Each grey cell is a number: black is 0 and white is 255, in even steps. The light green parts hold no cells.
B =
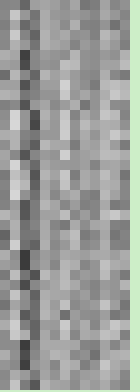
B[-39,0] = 133
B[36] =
[149, 138, 63, 149, 160, 135, 181, 172, 127, 147, 197, 171, 160]
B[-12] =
[122, 188, 117, 82, 185, 163, 184, 143, 155, 148, 186, 148, 122]
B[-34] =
[174, 166, 64, 136, 155, 148, 142, 180, 145, 141, 153, 145, 177]
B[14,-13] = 143
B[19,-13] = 127
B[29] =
[136, 195, 143, 98, 174, 167, 165, 146, 157, 134, 161, 147, 138]
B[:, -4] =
[125, 135, 128, 129, 143, 141, 142, 135, 123, 147, 147, 150, 166, 149, 160, 166, 132, 158, 158, 125, 133, 133, 166, 135, 143, 169, 148, 148, 132, 134, 155, 139, 135, 164, 129, 114, 147, 161, 155]
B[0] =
[133, 135, 102, 159, 165, 158, 143, 165, 118, 125, 163, 134, 145]
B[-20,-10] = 113
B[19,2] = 145
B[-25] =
[143, 178, 122, 94, 183, 168, 167, 124, 166, 160, 183, 157, 123]
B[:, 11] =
[134, 151, 114, 164, 153, 145, 162, 136, 190, 199, 140, 186, 172, 200, 157, 185, 167, 166, 172, 162, 122, 200, 129, 118, 130, 158, 172, 148, 149, 147, 158, 120, 198, 184, 134, 175, 171, 165, 145]
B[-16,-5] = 123
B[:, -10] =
[159, 116, 126, 100, 116, 136, 135, 102, 125, 130, 152, 81, 71, 119, 94, 134, 106, 85, 97, 113, 124, 125, 131, 119, 99, 133, 141, 82, 136, 98, 109, 112, 100, 102, 127, 136, 149, 123, 87]
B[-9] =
[116, 164, 140, 109, 178, 156, 192, 138, 148, 155, 194, 158, 118]
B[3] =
[137, 201, 132, 100, 178, 159, 169, 145, 147, 129, 183, 164, 134]
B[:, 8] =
[118, 146, 130, 147, 154, 145, 146, 139, 143, 166, 118, 169, 186, 171, 166, 160, 159, 169, 171, 133, 128, 156, 141, 123, 137, 158, 134, 155, 143, 157, 148, 142, 172, 170, 132, 144, 127, 157, 166]
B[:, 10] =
[163, 168, 148, 183, 171, 153, 162, 174, 184, 174, 184, 197, 175, 176, 183, 187, 165, 188, 177, 184, 169, 187, 171, 167, 174, 170, 192, 186, 154, 161, 194, 158, 172, 191, 163, 166, 197, 180, 170]
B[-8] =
[148, 182, 90, 112, 181, 163, 112, 156, 142, 139, 158, 120, 130]
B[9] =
[178, 172, 119, 130, 148, 148, 199, 152, 166, 147, 174, 199, 185]
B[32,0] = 172
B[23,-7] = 169
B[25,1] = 142
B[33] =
[140, 200, 174, 102, 168, 144, 189, 135, 170, 164, 191, 184, 129]
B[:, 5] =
[158, 152, 161, 159, 166, 148, 144, 161, 158, 148, 138, 154, 152, 152, 168, 148, 155, 163, 148, 136, 165, 162, 133, 144, 137, 146, 135, 163, 166, 167, 156, 163, 154, 144, 169, 180, 135, 147, 164]
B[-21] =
[132, 204, 183, 97, 165, 148, 194, 144, 171, 158, 177, 172, 134]

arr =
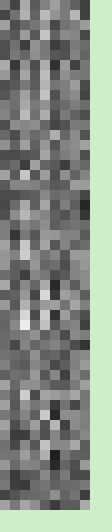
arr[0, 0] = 126
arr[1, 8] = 64
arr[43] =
[136, 60, 61, 124, 80, 134, 87, 111, 135]
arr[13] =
[104, 76, 129, 106, 120, 174, 103, 139, 82]
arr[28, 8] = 139
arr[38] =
[163, 104, 143, 143, 116, 91, 90, 122, 158]
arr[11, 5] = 77
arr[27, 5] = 78
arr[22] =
[125, 95, 136, 119, 141, 94, 107, 116, 107]
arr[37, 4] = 87
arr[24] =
[161, 92, 198, 101, 164, 86, 132, 98, 109]
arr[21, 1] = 140
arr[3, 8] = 72
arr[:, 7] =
[97, 182, 127, 133, 122, 131, 65, 123, 156, 139, 125, 98, 122, 139, 140, 137, 120, 99, 157, 108, 94, 110, 116, 129, 98, 155, 131, 132, 92, 141, 165, 108, 131, 137, 77, 130, 128, 137, 122, 165, 71, 141, 140, 111, 167, 97, 79, 74, 108, 115, 92]
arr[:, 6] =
[121, 122, 115, 139, 79, 81, 154, 144, 126, 125, 107, 122, 82, 103, 131, 125, 63, 143, 94, 115, 126, 83, 107, 129, 132, 87, 77, 90, 135, 159, 115, 156, 125, 76, 109, 78, 94, 64, 90, 143, 114, 141, 64, 87, 137, 120, 101, 121, 107, 99, 91]
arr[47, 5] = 88
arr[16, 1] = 106
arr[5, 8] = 100
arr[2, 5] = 73
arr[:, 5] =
[158, 147, 73, 99, 61, 86, 49, 83, 117, 81, 95, 77, 69, 174, 85, 104, 89, 80, 89, 106, 83, 96, 94, 149, 86, 133, 110, 78, 41, 58, 159, 51, 89, 118, 131, 101, 73, 134, 91, 155, 59, 41, 182, 134, 136, 31, 41, 88, 97, 143, 60]
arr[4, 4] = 120
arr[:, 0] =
[126, 69, 159, 105, 80, 79, 171, 152, 79, 86, 124, 131, 78, 104, 145, 77, 91, 161, 90, 76, 73, 78, 125, 127, 161, 149, 150, 109, 167, 90, 153, 104, 101, 105, 107, 114, 128, 95, 163, 122, 160, 120, 162, 136, 113, 116, 151, 110, 120, 68, 161]
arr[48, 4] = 117
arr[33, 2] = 126
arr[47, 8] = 75
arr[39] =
[122, 93, 205, 75, 163, 155, 143, 165, 118]
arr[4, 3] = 146
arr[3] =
[105, 87, 155, 88, 195, 99, 139, 133, 72]
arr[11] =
[131, 103, 186, 113, 172, 77, 122, 98, 78]
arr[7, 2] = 165
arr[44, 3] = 86
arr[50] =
[161, 120, 164, 142, 93, 60, 91, 92, 170]
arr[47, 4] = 135

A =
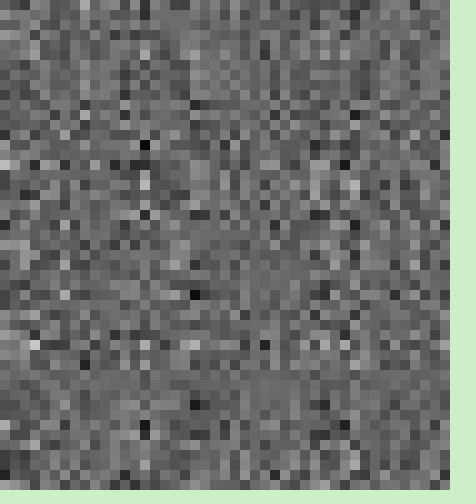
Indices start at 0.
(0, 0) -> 96
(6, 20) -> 108
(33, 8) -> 78
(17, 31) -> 138
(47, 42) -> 112
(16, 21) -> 100
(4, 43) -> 103
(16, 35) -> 128
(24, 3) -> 85
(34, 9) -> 63
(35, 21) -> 87
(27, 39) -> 111
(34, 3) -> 198
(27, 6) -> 93
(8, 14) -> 74
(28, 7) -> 120
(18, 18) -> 106
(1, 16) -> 108
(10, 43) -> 84
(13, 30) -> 85
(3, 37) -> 94
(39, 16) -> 110
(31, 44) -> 141
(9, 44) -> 74
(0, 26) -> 113
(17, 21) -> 99
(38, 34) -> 88
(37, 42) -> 97
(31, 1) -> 114
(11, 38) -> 139
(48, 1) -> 143
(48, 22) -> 96
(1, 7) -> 85
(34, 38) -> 68
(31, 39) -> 115
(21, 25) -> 103
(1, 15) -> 109
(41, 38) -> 77
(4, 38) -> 72
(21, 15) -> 154
